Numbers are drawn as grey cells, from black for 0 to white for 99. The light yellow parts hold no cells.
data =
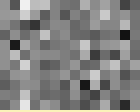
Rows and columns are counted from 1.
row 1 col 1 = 58
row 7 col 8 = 58
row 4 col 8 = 41
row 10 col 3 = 75
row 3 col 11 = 52
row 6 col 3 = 43
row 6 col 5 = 53
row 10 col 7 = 39
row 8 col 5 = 47
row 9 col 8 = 58
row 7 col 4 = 50
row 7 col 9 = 39
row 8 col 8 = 43
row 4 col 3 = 42
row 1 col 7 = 45
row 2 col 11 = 78
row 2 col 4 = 60
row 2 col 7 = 33
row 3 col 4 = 20
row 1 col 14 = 39
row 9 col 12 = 55
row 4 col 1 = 38
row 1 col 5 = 75
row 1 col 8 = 43
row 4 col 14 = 47
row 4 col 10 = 35
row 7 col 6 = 38
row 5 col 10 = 45
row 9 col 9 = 9
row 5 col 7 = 48
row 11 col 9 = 30
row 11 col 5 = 60
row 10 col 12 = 40
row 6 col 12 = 28
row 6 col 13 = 62
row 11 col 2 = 54

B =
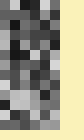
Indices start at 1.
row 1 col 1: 43
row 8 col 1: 38
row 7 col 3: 39
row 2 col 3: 36
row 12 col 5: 32
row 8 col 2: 30
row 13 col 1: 39
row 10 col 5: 14
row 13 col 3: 30
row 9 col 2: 29
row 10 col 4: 59
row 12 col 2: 19
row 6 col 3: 13
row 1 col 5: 82
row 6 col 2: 9
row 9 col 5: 45
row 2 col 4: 19
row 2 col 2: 37
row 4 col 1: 68
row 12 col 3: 32
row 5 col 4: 28
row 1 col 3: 10
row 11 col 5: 46

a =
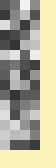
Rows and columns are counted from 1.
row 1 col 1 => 34
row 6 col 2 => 88
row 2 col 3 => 74
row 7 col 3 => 31
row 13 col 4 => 41
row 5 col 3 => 71
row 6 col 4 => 92
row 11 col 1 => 78
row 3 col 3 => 23
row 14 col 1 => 80
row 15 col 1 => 75
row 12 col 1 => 86
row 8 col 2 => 75
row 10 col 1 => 40
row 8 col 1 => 36
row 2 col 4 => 31
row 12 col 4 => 79
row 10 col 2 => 20

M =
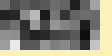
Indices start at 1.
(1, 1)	44
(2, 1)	13
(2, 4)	72
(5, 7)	53
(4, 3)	21
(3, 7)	51
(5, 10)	76
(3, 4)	60
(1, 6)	42
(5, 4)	34
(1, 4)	31
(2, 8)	39
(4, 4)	13
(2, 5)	10
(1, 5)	34

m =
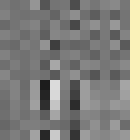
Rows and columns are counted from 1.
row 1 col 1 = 47
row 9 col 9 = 61
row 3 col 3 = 48
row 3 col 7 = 42
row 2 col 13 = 45
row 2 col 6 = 39
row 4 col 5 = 37
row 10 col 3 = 43
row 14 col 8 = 20
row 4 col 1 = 50
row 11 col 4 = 62
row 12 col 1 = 43
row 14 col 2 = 49
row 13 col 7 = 41
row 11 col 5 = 18
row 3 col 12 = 59
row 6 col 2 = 45
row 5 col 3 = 49
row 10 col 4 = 60
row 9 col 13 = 64
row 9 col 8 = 29
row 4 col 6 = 52
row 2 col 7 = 49
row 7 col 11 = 46
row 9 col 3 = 42
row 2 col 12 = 37
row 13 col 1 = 40
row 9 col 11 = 51
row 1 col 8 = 30
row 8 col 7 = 50
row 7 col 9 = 52
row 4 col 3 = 42
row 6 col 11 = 47
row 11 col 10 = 57
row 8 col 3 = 43
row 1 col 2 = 44

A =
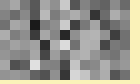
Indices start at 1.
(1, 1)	57
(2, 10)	20
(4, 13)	44
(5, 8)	44
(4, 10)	70
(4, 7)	15
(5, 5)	18
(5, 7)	85
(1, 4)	34
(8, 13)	44
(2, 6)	48
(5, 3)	59
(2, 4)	33
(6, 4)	65
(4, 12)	24
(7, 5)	51
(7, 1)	65
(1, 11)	38
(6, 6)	61
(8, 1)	57
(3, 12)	43
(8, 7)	21
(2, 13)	56
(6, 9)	69
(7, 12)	54
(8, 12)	33
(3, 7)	79
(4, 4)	23

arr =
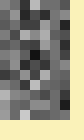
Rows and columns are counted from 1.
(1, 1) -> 52
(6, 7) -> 26
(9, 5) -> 42
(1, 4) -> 72
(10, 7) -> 22
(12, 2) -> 41
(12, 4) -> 36
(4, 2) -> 29
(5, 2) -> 40
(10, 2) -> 52
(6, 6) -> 45
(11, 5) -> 54
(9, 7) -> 34
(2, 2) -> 57
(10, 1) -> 70
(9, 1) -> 49
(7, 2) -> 55
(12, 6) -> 41
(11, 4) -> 54
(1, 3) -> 20
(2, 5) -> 18
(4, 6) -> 37
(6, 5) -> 32
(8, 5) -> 67
